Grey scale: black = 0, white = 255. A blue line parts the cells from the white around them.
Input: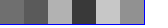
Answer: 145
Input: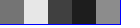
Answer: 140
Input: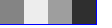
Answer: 47
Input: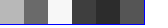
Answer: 85
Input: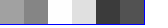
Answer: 82
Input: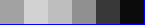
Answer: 11
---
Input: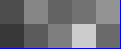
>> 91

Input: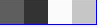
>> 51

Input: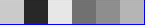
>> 40

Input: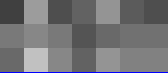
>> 193

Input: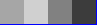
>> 208

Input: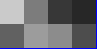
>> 156
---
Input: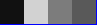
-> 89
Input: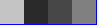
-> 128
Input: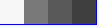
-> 63
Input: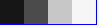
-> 246
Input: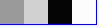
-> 252
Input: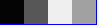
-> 161
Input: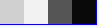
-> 9
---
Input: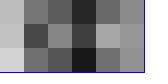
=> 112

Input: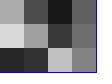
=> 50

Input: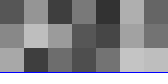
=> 62

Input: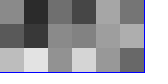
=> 227

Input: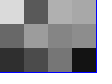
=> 75

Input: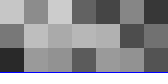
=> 154

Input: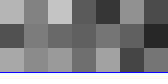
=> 138

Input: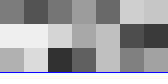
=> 220
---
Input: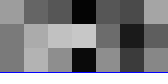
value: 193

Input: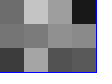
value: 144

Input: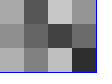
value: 66

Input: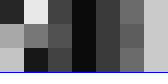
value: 80

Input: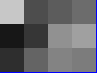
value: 145

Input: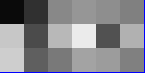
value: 184

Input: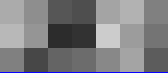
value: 44

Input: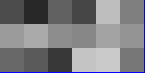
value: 141
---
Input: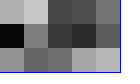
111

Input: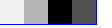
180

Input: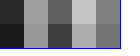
61

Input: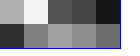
162

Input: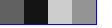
20

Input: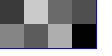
92

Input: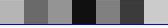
128
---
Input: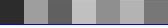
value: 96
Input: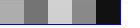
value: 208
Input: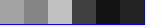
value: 193
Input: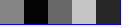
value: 104
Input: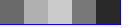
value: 203
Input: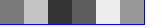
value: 51
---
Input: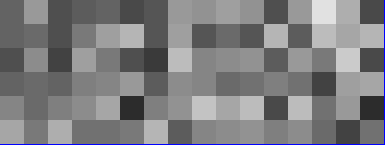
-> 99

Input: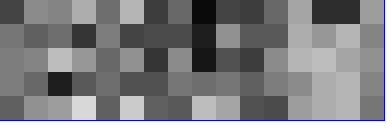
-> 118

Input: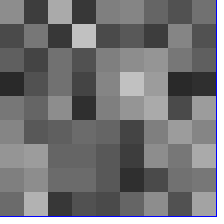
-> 74

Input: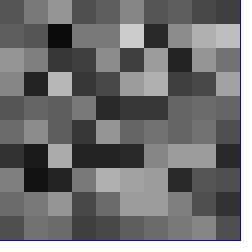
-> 93

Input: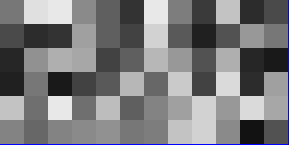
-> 74

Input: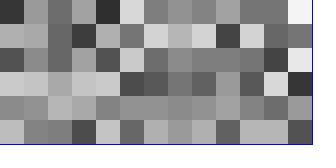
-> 176

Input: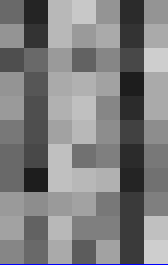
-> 148

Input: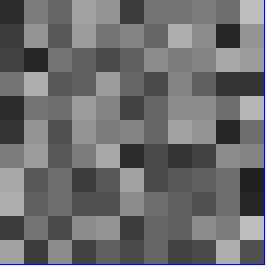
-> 60

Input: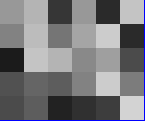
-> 130
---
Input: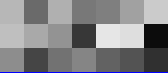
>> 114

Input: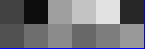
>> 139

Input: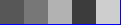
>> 178

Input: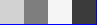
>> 245

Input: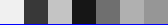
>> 196

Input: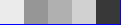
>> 176

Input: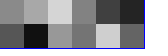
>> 152

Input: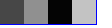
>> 4
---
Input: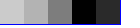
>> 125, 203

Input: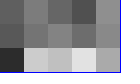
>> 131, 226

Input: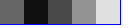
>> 73, 224

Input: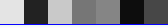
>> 118, 228

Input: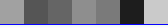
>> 142, 202

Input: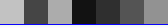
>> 18, 194

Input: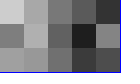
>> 97, 205

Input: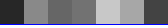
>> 114, 200

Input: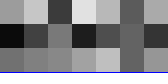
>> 29, 225

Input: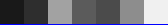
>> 91, 240
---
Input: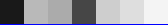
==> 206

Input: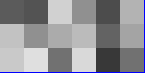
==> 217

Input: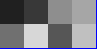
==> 215

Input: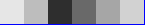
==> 105

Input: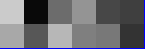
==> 127

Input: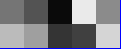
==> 52

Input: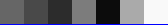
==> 12
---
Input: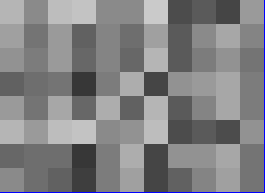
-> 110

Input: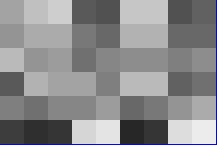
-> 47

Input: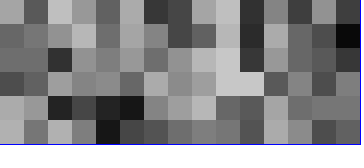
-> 118

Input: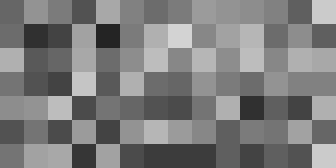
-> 162

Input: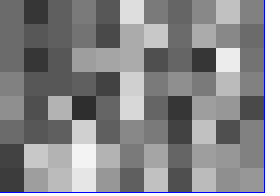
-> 158

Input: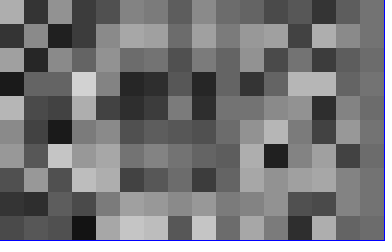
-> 87

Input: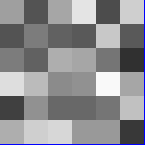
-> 207
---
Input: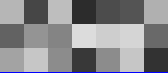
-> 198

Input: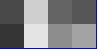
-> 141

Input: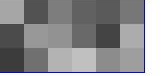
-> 140

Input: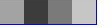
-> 122

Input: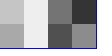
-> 80

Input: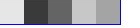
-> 199

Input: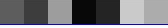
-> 202

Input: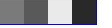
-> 234

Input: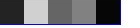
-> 129

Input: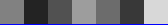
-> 56
